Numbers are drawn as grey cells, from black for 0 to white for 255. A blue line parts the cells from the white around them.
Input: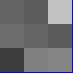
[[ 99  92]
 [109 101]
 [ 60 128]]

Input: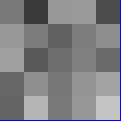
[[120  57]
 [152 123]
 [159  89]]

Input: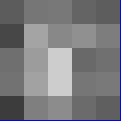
[[ 92 118]
 [ 71 164]
 [111 156]]

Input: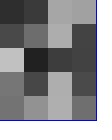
[[ 46  58]
 [ 73 109]
 [193  33]]

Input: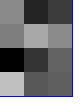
[[138  36]
 [126 168]
 [  1  52]]

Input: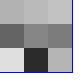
[[178 186]
 [100 134]
 [223  43]]
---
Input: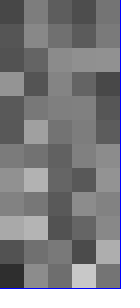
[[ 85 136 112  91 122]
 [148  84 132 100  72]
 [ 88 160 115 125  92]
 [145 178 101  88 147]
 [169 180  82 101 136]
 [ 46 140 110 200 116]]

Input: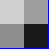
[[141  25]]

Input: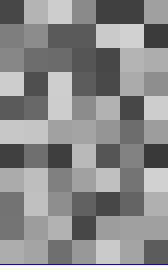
[[125 139  91  89 202 208  59]
 [205  79 207  92  73 171 142]
 [199 197 162 164 150 110 156]
 [171 189 129 160 193 117 208]
 [115 156 178  72 156 159 159]]

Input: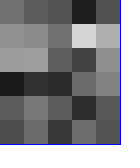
[[146 138 114 214 175]
 [ 25  49  43 106 130]
 [ 77 107  55 108  83]]

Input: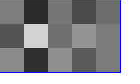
[[ 84 210 111 148 123]]

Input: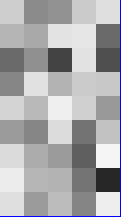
[[181 169 227 230 105]
 [134 225 179 203 200]
 [155 134 220 115 194]
 [236 182 179 116  39]]

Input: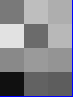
[[226 107 184]
 [ 16  98  93]]

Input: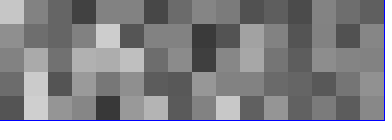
[[143 110 101 129 205  85 130 130  58  83 162 130  84 130  81 134]
 [108 203  84 154 119 143  92  88 151 130 130 106 101  88 117 145]]

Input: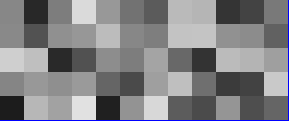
[[137  82 144 151 188 135 126 195 196 145 140  97]
 [133 152 143 154 101  74 159 191 111  59  66 201]]
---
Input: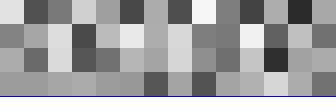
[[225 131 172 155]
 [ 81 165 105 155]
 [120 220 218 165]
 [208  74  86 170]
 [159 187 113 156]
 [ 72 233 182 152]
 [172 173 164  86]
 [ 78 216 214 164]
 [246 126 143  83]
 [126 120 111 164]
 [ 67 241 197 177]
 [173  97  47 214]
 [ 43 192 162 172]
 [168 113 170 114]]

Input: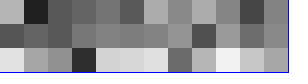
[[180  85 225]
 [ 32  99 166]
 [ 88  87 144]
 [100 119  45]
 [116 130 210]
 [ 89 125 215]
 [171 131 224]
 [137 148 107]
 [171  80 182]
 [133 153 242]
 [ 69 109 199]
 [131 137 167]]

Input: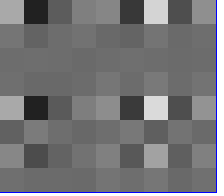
[[169 117 109 111 169  97 135 111]
 [ 33  99 110 105  33 123  76 107]
 [ 92 109 109 105  90 110  99 107]
 [127 114 106 108 126 104 114 106]
 [134 105 109 118 141 110 128 116]
 [ 56 100 111 108  58 120  88 110]
 [212 116 109 121 218  95 162 118]
 [ 78 106 107 108  78 115  95 105]
 [143 110 108 115 147 106 128 112]]

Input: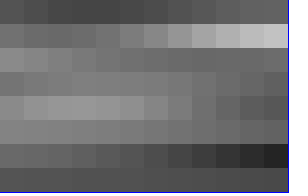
[[ 83 113 138 116 138 131 105  84]
 [ 77 107 133 121 146 130 103  83]
 [ 71 105 127 124 150 129 100  83]
 [ 69 108 121 127 151 127  95  81]
 [ 69 114 116 126 148 125  89  81]
 [ 72 124 112 125 143 122  84  81]
 [ 76 135 109 123 133 118  77  79]
 [ 82 149 106 119 123 114  69  78]
 [ 87 164 104 113 111 110  61  77]
 [ 93 176 105 107 101 106  52  75]
 [ 97 187 105 102  92 101  44  74]
 [ 98 194 108  96  87  98  36  73]]

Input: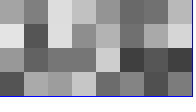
[[164 228 152  84]
 [127  85  98 170]
 [221 222 118 157]
 [193 142 118 198]
 [148 179 206 108]
 [105 112  63 132]
 [113 169  86  80]
 [185 214  64 124]]

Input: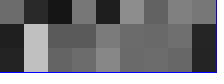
[[108  31  35]
 [ 41 192 192]
 [ 21  90 100]
 [119  90 108]
 [ 30 123 135]
 [141 107 106]
 [ 98 105 108]
 [128 111 103]
 [119  37  36]]

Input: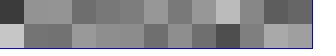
[[ 59 198]
 [147 116]
 [148 114]
 [110 153]
 [120 142]
 [125 140]
 [151 111]
 [121 142]
 [151 111]
 [187  78]
 [135 127]
 [ 93 169]
 [102 159]]
